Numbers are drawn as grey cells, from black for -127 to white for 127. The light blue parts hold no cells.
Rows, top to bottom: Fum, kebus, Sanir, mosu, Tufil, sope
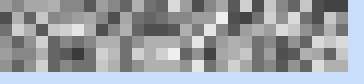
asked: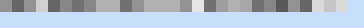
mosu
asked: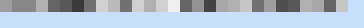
Tufil
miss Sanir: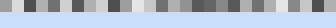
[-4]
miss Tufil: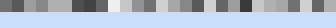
[58]

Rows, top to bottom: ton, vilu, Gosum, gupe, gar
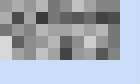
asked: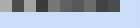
vilu
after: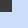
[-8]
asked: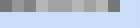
Gosum
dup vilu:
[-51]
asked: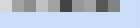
gar
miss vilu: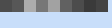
[-20]

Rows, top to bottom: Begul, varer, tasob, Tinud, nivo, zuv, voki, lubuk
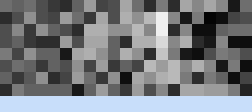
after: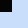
[-113]
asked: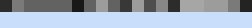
lubuk
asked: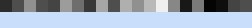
varer
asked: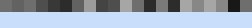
Begul
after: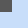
[16]

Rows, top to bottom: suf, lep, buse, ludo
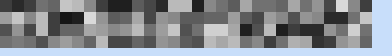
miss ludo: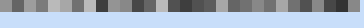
[48]
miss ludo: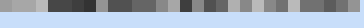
[-4]
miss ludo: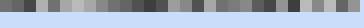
[-76]

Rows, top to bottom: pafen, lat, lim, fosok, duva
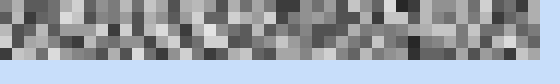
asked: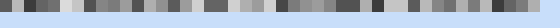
lat
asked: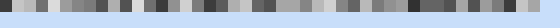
duva
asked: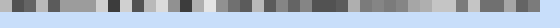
lim

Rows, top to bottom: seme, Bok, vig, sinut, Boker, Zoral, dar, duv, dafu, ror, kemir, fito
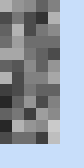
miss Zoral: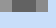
[-41]
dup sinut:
[-17]
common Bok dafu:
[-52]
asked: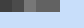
duv

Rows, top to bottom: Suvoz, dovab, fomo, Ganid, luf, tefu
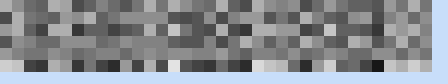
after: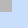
[-20]
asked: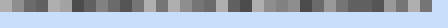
Suvoz
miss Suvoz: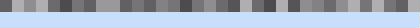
[35]
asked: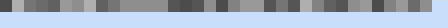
dovab

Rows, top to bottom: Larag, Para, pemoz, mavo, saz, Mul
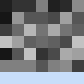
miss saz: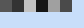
[42]
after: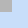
[-11]
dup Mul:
[0]
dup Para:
[-41]

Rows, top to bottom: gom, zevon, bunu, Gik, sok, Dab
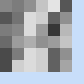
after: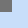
[91]
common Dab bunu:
[91]

